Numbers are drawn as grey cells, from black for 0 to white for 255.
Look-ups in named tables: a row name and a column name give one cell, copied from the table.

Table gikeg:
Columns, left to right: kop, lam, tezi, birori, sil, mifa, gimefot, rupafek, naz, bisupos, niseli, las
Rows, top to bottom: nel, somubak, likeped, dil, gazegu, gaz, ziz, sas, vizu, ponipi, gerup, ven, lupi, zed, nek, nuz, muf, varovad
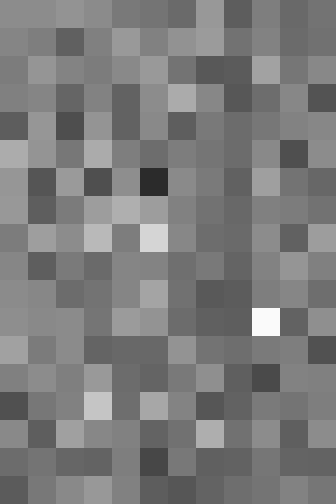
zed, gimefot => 121
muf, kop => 108
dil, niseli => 135
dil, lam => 133
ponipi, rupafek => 121
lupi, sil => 104
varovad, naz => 110
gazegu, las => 135
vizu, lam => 158

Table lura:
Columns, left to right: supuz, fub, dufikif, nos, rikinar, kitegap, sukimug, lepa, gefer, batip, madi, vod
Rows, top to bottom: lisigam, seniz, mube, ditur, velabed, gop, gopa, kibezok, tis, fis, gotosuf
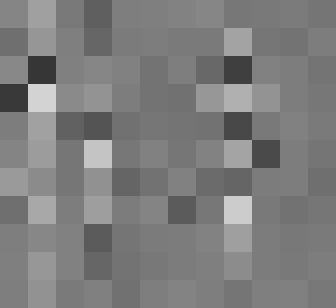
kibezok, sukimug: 91
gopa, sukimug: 129
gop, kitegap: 129
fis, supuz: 127
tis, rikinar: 117
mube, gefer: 63
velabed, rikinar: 113
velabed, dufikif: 97
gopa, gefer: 101
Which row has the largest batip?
ditur

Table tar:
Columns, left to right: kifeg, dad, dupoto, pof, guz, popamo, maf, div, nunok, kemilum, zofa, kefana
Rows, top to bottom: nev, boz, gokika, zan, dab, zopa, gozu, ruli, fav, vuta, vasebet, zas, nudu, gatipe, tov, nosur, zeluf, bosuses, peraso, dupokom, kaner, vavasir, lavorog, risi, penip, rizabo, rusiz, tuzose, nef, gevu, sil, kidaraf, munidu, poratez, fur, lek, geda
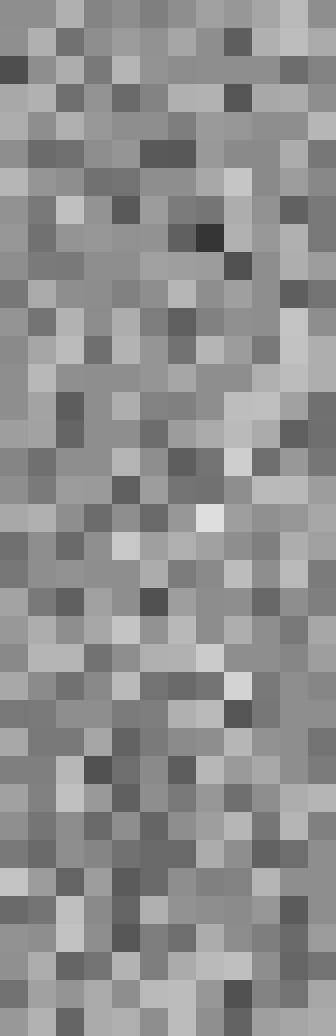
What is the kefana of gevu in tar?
128
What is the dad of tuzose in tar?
127
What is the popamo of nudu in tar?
149
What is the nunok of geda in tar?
99
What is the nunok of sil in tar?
142
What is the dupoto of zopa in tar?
112
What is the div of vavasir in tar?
141
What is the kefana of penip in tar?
134
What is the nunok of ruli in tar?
173
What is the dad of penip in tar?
139
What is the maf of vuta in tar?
158
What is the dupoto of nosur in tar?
101
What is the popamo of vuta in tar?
160
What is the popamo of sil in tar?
105
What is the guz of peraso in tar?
142
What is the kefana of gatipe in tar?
174
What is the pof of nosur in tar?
142
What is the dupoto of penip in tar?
113
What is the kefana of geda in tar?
171
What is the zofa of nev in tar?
185

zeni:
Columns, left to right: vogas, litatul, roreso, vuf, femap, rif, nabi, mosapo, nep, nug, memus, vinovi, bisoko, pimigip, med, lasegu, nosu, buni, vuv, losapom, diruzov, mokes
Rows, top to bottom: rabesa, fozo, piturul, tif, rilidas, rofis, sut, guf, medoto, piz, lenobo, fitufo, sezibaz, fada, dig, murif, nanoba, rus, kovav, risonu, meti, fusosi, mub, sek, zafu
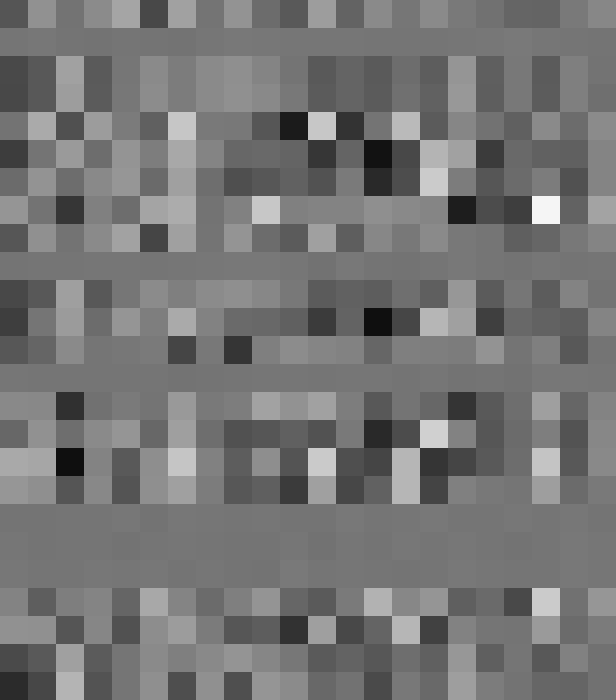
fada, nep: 117
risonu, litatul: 116
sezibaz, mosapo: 120
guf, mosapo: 115
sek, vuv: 117
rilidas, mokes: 139
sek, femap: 117
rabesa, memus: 89
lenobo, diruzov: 131
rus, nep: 87
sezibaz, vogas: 87
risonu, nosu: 119
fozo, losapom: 118
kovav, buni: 117
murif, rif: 103
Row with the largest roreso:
zafu

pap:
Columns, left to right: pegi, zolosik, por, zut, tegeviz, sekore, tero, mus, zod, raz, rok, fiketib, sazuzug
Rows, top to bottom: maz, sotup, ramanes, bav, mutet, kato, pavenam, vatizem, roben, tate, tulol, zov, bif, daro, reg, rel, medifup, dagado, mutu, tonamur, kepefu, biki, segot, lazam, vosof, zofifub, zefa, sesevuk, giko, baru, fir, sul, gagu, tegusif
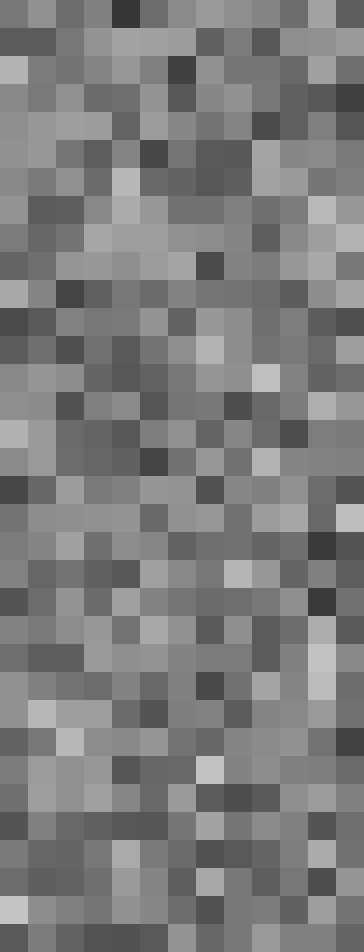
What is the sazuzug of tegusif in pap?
100
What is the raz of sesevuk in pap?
140
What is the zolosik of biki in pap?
108
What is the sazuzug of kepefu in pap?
93
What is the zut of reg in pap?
127
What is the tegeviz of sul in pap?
154
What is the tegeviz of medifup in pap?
97
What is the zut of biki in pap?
107
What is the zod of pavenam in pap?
94
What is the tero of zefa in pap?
115
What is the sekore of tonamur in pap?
134
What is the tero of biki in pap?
117
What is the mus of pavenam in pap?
87
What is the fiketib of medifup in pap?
131
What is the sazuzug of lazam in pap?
137
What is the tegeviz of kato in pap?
132
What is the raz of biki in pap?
119
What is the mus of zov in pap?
152
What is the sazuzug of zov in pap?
79
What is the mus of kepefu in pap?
119
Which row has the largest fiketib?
lazam

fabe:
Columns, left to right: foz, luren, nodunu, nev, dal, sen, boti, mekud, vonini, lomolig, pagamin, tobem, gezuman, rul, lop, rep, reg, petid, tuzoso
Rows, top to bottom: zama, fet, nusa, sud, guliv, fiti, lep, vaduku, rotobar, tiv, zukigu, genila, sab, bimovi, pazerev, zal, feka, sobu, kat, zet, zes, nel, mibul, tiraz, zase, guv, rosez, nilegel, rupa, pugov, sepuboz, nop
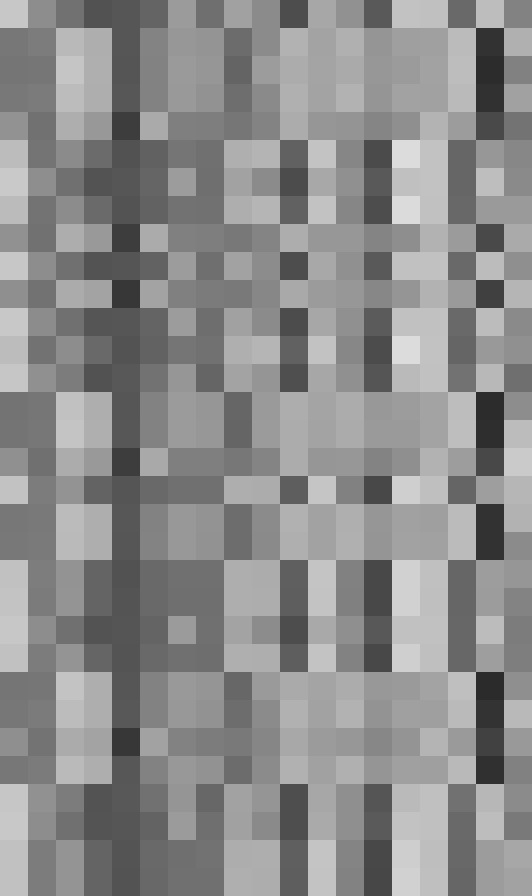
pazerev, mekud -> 150
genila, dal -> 86
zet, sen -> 131
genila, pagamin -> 76
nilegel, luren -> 123
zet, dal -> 86
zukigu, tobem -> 155
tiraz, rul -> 72
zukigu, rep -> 178
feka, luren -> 112
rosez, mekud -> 124
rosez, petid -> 65
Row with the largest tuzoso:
feka

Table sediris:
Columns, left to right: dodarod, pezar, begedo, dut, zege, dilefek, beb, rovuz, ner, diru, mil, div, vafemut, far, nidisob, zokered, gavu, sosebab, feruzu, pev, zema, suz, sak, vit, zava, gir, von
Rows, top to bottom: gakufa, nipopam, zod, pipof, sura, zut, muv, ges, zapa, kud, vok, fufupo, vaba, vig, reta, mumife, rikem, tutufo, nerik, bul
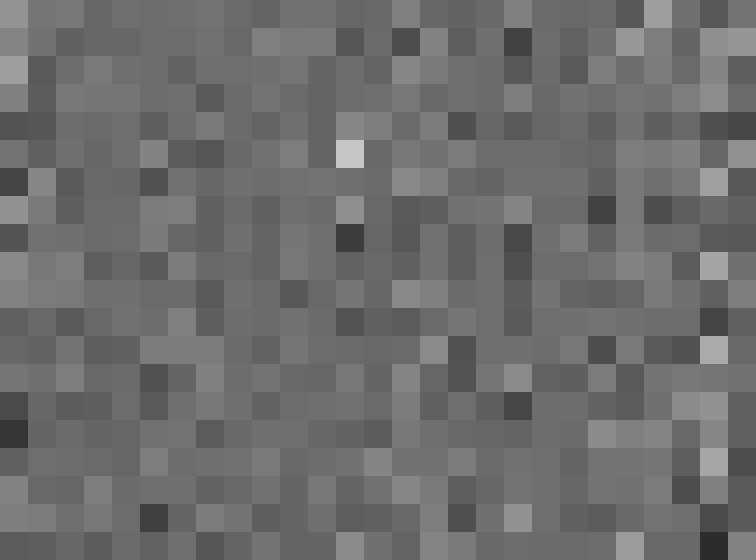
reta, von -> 96
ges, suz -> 66
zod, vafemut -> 109
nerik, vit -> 115
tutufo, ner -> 105
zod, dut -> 122
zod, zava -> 107
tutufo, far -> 114
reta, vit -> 112

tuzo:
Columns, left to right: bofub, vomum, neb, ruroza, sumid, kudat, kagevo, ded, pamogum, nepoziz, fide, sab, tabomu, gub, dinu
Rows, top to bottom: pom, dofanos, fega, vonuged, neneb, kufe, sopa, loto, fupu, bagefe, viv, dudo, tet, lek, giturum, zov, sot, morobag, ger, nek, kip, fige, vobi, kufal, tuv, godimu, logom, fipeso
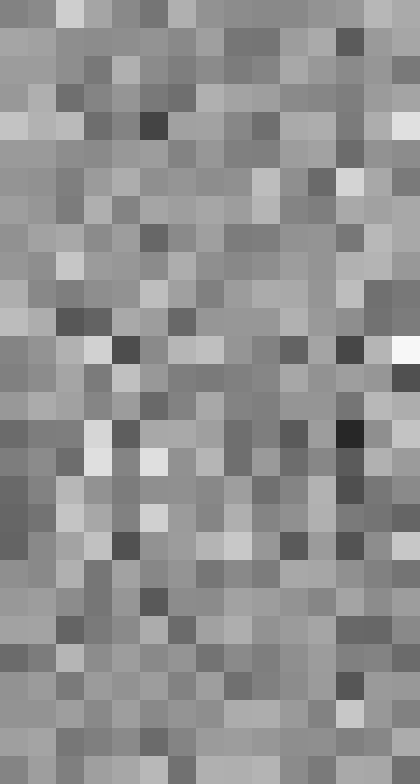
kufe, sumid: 152
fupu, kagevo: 138
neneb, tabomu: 123
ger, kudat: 208
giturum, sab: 149
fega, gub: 150
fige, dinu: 157

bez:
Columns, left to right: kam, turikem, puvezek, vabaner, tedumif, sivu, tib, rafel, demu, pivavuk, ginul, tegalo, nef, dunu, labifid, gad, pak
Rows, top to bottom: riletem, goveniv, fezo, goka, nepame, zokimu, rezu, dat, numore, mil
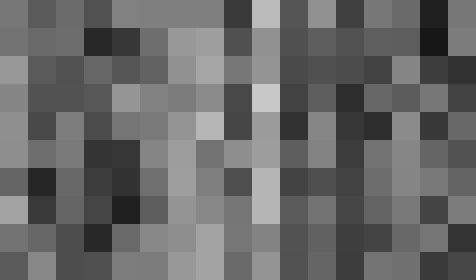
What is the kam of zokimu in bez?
142
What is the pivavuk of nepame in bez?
155
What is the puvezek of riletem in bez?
107
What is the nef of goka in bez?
45
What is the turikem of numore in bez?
103
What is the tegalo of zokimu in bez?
131
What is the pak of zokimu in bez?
82
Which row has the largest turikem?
mil

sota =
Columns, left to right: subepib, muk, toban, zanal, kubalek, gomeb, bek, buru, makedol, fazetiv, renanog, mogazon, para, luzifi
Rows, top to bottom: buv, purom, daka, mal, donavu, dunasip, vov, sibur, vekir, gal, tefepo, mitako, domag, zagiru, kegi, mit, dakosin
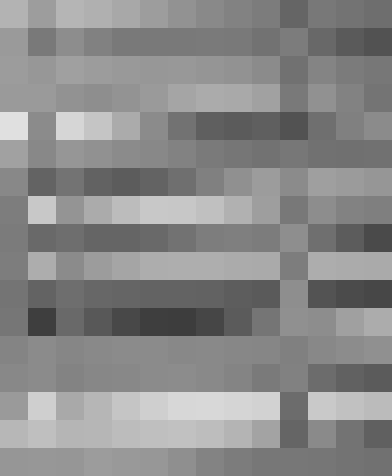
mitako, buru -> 70
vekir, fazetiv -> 124
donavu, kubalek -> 171
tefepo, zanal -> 103
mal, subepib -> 154
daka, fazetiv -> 139
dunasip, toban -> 150
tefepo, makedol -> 93
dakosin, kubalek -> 153
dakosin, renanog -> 119
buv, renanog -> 101
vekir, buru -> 125

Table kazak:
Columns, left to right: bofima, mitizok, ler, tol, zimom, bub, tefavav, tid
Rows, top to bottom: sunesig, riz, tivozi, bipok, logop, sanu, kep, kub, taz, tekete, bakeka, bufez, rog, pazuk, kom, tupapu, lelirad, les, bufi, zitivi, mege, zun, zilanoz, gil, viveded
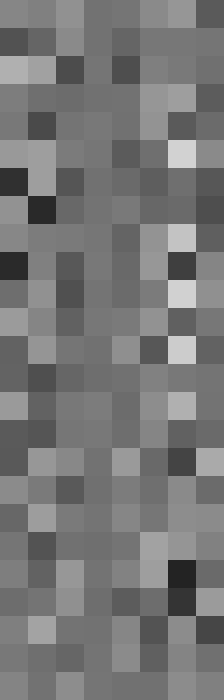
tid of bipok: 92
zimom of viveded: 113
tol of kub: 115
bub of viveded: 113
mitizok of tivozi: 161
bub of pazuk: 129
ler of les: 89
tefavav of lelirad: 68
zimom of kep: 106
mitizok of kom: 98
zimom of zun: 92
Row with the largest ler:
mege

